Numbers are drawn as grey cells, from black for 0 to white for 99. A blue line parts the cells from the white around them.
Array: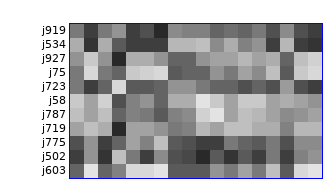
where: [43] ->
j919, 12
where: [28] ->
j502, 9
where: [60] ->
j723, 16
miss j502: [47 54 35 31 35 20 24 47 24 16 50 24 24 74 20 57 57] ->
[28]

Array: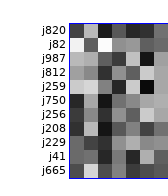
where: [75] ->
j987, 5
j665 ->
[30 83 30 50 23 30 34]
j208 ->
[19 72  8 34 50 26 44]
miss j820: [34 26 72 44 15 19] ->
[11]
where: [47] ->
j41, 4

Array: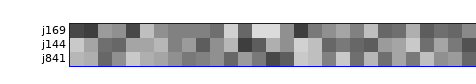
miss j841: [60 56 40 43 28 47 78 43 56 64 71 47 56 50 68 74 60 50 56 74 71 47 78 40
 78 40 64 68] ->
[36]
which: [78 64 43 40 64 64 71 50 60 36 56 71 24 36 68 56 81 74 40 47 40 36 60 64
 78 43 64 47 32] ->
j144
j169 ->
[28 24 60 56 28 74 56 50 50 50 43 81 40 85 85 56 24 47 56 64 50 74 40 43
 68 36 43 40 53]
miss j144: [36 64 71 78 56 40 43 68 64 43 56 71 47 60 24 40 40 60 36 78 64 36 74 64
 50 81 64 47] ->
[32]
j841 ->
[71 68 40 56 78 68 64 56 47 50 56 40 60 47 28 36 78 74 50 78 43 71 43 64
 47 74 56 60 40]
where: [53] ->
j169, 29

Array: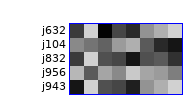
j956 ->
[71 35 64 53 78 64 60 49]
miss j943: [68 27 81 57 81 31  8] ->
[12]

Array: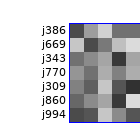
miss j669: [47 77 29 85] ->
[74]
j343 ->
[44 54 64 22 64]
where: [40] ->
j860, 1

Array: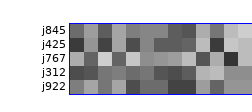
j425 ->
[23 58 26 64 30 52 36 36 39 73 23 77 73]
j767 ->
[67 39 80 39 77 55 58 61 73 33 67 20 73]
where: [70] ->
j312, 10

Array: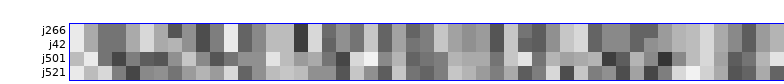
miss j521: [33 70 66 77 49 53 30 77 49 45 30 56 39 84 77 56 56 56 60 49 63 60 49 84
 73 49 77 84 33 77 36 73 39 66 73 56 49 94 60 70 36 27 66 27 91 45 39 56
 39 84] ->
[81]
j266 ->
[91 66 45 45 66 84 66 33 56 30 49 91 39 53 73 73 24 84 42 56 45 77 39 63
 39 49 77 63 56 60 33 77 45 36 56 77 84 39 53 53 39 39 60 70 73 84 66 53
 36 60 70]
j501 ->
[73 91 45 27 49 36 33 56 77 53 33 45 56 56 88 73 60 66 45 27 84 94 53 70
 39 45 49 70 66 66 45 77 88 45 70 63 66 70 24 36 70 53 20 53 73 84 63 36
 45 70 88]
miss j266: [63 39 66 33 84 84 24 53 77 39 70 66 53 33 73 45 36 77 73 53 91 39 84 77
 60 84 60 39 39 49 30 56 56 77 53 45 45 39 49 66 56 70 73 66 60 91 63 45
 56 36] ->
[42]
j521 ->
[91 73 84 49 27 53 56 45 60 70 60 84 39 56 73 77 73 56 56 33 77 56 36 77
 45 39 49 77 70 60 49 66 36 49 84 30 77 49 56 30 63 27 49 84 94 81 66 33
 39 66 39]
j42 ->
[91 66 45 45 66 84 66 70 56 30 49 91 39 53 73 73 24 84 39 56 45 77 39 63
 45 49 77 63 56 60 33 77 39 36 56 77 84 39 53 53 39 56 60 70 73 84 66 53
 36 60 70]

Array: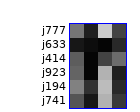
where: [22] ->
j741, 4
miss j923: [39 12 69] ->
[2]
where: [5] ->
j633, 2
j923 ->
[39  2 69 12]

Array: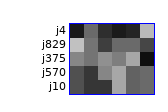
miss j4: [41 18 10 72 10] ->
[14]
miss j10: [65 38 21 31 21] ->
[41]
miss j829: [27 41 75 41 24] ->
[45]
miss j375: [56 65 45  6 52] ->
[49]
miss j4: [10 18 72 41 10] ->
[14]

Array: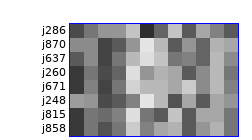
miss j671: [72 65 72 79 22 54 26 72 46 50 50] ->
[82]
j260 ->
[22 46 29 39 86 58 69 65 35 54 72 46]
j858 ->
[22 46 32 46 79 50 65 69 35 58 69 46]
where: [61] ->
j248, 1
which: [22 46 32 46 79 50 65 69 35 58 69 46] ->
j858
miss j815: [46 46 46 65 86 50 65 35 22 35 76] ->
[42]

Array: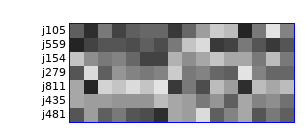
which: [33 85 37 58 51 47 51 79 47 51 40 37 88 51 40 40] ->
j279
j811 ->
[65 14 82 76 85 76 88 22 47 30 73 61 18 73 65 73]
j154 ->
[76 55 47 51 40 26 26 69 55 65 76 65 65 47 73 47]
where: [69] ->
j154, 8
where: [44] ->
j435, 16
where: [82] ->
j811, 3

